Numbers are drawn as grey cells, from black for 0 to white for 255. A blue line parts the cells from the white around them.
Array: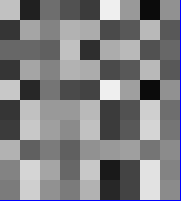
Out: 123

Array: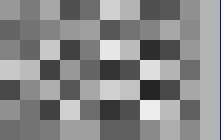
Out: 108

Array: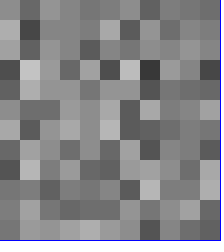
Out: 118

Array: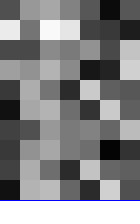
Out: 17

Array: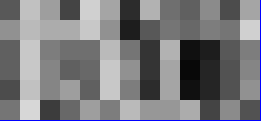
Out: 117
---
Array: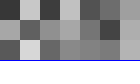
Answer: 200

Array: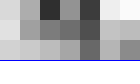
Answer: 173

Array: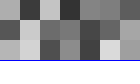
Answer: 59

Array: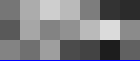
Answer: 172

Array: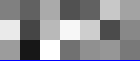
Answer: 97

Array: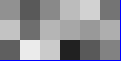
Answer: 89
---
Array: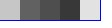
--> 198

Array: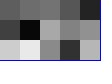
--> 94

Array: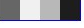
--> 102

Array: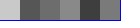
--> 201

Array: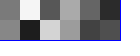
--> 122

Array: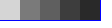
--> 213

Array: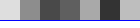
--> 222

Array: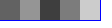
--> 98

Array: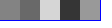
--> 131

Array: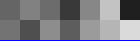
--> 101
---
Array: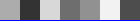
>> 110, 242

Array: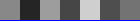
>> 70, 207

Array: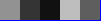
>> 17, 190

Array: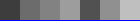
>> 157, 191

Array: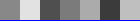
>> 123, 226

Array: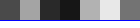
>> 22, 232

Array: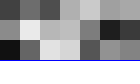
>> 190, 234

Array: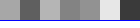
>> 131, 231

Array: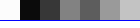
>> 130, 252

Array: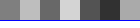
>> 212, 212
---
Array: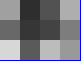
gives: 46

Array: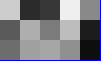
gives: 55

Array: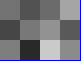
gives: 82

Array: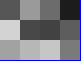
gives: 154

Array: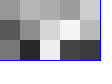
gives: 172

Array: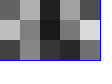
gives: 33

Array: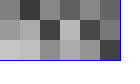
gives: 95

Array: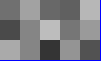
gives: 104

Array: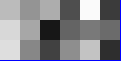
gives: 78

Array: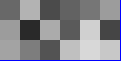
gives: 98
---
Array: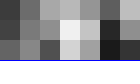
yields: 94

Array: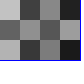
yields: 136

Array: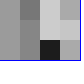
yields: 204

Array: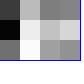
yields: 126

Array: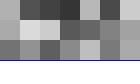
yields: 74

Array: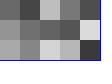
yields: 120
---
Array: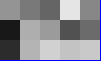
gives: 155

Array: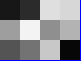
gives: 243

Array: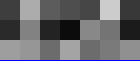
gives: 136

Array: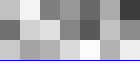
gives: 89

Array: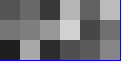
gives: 209

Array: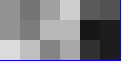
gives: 183

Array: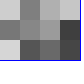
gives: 135

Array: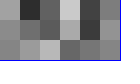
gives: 170

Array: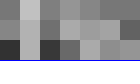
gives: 157
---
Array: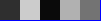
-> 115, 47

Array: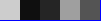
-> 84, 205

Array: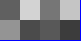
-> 197, 148

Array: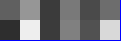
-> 109, 46

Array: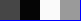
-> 154, 70

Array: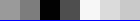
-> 201, 154

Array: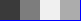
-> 172, 58

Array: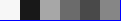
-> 134, 247
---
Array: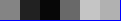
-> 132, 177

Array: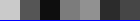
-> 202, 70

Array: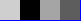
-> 207, 93

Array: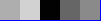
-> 174, 138

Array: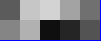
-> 91, 83

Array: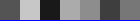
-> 84, 119
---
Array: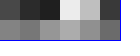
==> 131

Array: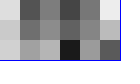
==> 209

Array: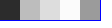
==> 44

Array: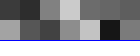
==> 163

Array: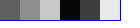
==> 95

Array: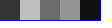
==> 51
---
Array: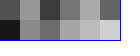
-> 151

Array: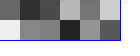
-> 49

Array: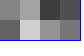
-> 163

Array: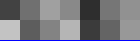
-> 112

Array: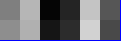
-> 182

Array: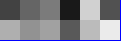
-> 101

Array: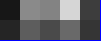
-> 138

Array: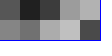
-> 32

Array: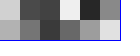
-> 74
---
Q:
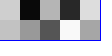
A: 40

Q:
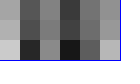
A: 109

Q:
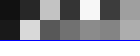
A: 60

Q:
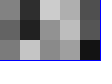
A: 189

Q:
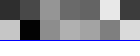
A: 232

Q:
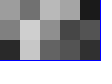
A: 70

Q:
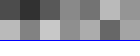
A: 186
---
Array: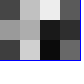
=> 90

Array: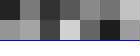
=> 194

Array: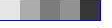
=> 54

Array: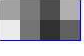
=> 176

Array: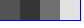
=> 226

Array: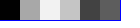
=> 93

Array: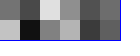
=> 109

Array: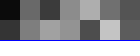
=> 84

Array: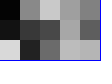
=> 129
